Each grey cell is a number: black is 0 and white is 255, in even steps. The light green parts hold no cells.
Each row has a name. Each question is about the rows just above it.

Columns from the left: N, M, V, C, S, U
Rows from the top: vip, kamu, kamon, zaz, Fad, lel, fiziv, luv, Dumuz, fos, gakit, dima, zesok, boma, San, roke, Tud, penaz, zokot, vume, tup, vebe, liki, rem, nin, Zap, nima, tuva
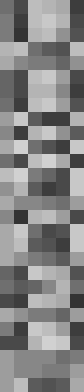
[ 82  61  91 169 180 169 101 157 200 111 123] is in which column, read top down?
S
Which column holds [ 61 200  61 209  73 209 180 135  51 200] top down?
M
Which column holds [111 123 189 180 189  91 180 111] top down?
V
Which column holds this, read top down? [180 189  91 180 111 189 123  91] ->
V
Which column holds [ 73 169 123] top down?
N
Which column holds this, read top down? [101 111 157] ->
N

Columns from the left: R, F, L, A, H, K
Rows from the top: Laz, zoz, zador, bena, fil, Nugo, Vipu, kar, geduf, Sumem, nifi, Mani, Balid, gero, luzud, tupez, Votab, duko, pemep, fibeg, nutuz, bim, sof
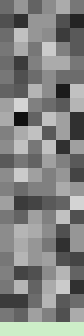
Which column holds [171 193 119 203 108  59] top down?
F
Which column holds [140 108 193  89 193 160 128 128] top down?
A

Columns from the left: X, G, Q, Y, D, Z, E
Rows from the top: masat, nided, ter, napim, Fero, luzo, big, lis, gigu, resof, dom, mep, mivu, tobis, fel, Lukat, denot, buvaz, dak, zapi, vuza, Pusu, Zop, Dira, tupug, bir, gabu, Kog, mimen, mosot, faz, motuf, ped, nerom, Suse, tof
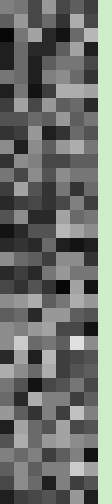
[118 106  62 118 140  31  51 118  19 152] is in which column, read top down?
E
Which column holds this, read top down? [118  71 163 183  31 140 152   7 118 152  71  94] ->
D
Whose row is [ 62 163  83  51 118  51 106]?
tobis
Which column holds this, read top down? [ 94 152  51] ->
D

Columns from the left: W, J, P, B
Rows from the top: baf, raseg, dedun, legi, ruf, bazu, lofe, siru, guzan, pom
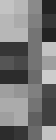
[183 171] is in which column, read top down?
J
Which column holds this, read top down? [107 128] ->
P
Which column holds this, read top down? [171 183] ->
J
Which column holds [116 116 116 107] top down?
P

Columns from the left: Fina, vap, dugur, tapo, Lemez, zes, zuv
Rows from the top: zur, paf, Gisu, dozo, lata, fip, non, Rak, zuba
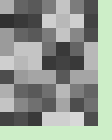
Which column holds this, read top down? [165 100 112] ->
zuv
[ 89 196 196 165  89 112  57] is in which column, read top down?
dugur
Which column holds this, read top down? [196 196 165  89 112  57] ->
dugur
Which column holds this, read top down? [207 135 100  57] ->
zes
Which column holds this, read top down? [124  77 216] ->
zes

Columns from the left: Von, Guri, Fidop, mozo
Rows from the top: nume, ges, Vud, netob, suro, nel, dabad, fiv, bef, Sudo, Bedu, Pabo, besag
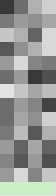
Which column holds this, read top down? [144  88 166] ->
Fidop
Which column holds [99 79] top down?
mozo

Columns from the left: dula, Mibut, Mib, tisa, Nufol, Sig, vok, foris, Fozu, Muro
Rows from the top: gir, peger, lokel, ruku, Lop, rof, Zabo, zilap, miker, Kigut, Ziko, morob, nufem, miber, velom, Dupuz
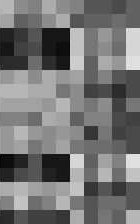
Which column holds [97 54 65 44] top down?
Mibut
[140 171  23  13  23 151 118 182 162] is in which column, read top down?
Nufol
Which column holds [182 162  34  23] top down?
dula
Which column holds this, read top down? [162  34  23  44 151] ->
dula
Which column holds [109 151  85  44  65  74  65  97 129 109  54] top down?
Fozu
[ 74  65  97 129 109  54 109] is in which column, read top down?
Fozu

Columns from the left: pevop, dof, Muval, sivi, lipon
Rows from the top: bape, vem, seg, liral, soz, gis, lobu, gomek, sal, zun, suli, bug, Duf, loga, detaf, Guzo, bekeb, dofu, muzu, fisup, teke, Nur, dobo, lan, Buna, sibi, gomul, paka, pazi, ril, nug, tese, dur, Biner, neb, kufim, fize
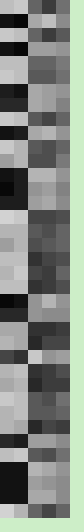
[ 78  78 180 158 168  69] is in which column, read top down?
sivi
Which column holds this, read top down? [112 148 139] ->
lipon

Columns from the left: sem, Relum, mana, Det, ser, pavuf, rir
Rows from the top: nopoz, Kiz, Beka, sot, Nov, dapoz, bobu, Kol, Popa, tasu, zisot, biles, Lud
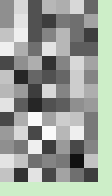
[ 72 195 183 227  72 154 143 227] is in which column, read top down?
sem
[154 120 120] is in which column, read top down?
rir
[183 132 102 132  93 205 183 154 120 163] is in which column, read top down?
ser
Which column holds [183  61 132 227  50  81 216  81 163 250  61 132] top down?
Det
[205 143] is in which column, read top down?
pavuf

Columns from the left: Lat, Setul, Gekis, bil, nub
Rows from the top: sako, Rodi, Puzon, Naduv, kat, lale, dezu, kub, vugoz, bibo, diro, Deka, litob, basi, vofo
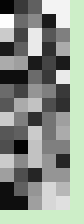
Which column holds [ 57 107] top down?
Setul
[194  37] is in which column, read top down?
Gekis
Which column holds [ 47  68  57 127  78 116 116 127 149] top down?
bil
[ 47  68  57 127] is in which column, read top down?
bil
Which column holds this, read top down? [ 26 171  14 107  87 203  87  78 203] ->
Lat
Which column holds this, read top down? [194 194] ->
Gekis

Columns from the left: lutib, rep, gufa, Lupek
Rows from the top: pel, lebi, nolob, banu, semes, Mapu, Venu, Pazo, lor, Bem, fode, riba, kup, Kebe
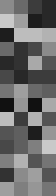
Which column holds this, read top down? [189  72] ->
gufa
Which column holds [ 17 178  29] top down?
gufa
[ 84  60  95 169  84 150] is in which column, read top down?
Lupek
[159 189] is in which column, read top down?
rep
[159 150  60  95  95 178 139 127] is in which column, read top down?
rep
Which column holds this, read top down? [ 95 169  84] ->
Lupek
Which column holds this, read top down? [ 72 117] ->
lutib

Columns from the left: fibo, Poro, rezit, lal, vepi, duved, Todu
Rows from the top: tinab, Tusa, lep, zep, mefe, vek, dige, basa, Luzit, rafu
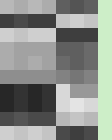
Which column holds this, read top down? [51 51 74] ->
lal
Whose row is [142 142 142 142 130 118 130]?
vek
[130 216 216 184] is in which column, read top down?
vepi
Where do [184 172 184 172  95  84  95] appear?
tinab
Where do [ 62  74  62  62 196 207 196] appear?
Tusa

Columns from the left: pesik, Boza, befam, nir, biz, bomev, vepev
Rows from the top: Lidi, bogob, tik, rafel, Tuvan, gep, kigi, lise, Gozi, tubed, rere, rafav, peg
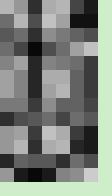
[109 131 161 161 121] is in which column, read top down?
pesik
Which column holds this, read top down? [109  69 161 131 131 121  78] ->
Boza
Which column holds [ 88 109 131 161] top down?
pesik

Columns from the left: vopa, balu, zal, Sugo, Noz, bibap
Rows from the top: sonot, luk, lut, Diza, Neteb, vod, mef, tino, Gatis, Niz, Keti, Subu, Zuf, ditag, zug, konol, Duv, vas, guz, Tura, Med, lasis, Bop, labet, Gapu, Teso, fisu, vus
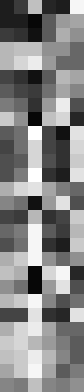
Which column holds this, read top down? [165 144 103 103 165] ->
bibap
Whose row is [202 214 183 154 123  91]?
Gapu
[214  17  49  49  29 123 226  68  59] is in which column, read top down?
Noz
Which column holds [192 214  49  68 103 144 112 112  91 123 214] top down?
balu
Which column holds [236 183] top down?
zal
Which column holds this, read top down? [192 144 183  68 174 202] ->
vopa
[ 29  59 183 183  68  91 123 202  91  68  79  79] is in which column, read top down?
vopa

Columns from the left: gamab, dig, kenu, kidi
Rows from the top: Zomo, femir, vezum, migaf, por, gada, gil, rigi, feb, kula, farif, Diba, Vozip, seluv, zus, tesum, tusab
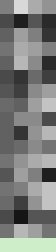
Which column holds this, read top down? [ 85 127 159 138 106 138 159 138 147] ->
kenu
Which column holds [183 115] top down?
kidi
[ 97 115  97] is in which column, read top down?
gamab
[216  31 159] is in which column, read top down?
dig
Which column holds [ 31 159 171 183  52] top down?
dig
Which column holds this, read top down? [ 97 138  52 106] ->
dig

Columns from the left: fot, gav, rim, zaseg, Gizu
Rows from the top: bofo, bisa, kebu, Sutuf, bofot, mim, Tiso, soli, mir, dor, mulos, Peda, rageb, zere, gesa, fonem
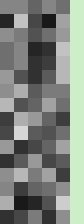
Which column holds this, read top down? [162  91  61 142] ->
Gizu
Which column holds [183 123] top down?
Gizu
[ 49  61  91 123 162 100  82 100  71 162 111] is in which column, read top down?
zaseg
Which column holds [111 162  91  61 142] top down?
Gizu
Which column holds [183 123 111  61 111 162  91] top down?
Gizu
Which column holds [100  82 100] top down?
zaseg

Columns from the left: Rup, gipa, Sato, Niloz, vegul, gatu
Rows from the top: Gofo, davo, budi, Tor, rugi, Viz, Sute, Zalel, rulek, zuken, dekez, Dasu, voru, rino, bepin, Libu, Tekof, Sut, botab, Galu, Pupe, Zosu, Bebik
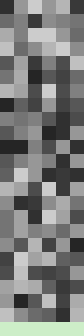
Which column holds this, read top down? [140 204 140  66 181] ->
Niloz
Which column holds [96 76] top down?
vegul

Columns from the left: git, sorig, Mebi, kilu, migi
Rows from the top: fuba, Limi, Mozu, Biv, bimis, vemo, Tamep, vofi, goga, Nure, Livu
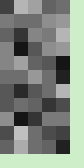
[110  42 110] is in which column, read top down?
sorig
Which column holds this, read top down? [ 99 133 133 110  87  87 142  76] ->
git

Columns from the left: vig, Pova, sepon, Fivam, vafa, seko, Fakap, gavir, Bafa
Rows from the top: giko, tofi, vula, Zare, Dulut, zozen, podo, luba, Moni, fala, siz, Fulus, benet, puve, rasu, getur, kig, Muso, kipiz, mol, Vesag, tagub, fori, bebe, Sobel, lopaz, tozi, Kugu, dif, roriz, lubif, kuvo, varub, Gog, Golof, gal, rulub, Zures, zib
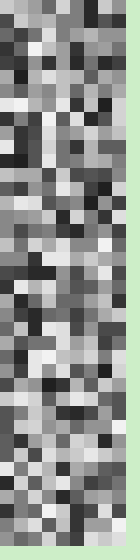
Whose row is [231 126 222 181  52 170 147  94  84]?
Gog
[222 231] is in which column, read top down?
vafa
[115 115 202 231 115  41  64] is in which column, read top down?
vafa
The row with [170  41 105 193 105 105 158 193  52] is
tagub
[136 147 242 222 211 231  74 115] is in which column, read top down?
Fivam

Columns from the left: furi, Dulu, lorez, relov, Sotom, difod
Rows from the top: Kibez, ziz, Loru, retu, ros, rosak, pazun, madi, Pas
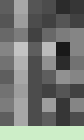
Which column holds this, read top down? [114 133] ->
difod
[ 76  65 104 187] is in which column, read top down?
relov
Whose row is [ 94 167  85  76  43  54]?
Kibez

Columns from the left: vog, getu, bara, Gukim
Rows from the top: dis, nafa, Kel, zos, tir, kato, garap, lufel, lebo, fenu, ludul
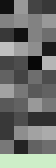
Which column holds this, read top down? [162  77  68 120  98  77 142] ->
getu
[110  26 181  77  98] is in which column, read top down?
Gukim
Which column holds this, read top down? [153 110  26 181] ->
Gukim

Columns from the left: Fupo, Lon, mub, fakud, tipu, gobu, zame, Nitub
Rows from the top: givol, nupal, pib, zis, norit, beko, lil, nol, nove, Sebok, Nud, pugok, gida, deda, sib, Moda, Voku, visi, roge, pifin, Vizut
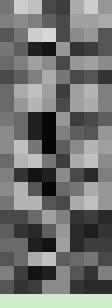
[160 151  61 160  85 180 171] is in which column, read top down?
zame
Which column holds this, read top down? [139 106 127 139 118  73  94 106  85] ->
Fupo
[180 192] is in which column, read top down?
zame
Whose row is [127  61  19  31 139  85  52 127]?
pifin
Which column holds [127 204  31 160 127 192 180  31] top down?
mub
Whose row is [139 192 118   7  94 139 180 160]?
Nud

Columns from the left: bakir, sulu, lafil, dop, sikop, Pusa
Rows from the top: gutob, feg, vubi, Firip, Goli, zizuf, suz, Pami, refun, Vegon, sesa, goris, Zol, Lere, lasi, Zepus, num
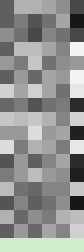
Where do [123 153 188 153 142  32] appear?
Zol
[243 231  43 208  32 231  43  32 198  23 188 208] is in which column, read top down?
Pusa

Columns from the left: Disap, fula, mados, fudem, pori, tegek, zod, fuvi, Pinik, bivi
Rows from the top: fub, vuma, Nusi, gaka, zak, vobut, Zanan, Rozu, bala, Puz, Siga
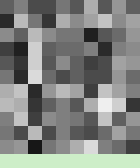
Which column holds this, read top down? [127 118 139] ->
Disap
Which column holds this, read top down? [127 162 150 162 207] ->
Pinik
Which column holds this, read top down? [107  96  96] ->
tegek

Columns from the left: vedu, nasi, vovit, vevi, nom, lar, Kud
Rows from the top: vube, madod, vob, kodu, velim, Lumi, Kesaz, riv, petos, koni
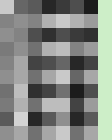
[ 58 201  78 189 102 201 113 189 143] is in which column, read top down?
nom
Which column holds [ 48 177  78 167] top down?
vevi

